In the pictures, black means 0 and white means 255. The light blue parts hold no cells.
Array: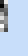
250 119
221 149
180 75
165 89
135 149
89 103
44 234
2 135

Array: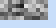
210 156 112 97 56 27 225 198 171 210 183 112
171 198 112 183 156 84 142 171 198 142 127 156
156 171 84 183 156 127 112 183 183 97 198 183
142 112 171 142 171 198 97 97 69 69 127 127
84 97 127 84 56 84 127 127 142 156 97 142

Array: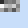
248 191 176 207 131
161 103 146 87 161
46 117 131 117 176

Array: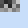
153 138 182 125 153
86 40 56 125 198
72 182 40 168 98

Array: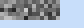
177 162 109 122 109 137 150 67 81 81 177 81 51 150 67
150 190 190 162 137 137 38 122 122 137 81 162 67 81 177
137 122 150 162 109 122 95 137 95 109 162 81 137 95 150
122 177 162 95 109 109 81 95 177 95 81 162 67 137 122
51 122 67 38 137 109 204 67 150 95 122 95 109 109 81

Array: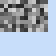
183 55 196 212 145 183 55 87 212 145 40 212
170 101 116 71 196 71 55 196 116 196 170 101
157 157 196 170 212 87 71 183 196 55 87 87
130 130 130 101 145 55 40 170 196 87 130 71
116 183 116 101 170 145 145 145 196 40 130 157
87 101 116 157 170 170 71 145 157 145 55 130
71 87 183 55 130 55 101 145 101 130 183 116
55 196 40 87 40 40 145 157 116 116 170 196

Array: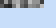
91 47 34 118 188 103 76 146 134 118 188
63 159 76 159 172 118 91 188 146 146 63

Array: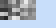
201 185 91 117 79 170 185 132 157
105 91 105 132 117 201 201 157 170
91 79 144 185 105 170 232 170 144
64 37 157 232 216 117 132 144 144
52 52 79 201 185 117 144 117 132
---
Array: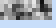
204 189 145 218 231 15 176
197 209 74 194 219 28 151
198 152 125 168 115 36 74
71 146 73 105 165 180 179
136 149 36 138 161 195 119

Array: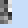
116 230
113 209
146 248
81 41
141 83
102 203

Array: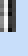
119 27
110 18
129 37
100 11
146 56
146 56
139 46
99 10

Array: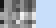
19 146 86 96 115
18 144 121 97 116
52 142 73 108 145
171 134 136 195 232
159 148 135 177 227
46 136 219 114 134
160 145 131 148 235

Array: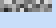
150 216 179 121 140 90 192
151 160 125 116 113 154 81
119 86 90 63 134 168 144

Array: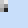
200
187
158

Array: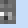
106 110
130 120
103 104
245 172
124 156
108 105

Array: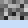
137 138 129 103
115 182 161 177
80 87 90 211
97 82 156 83
112 181 179 148

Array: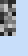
64 38
149 57
122 104
48 162
54 121
24 130
173 202
192 67
37 25
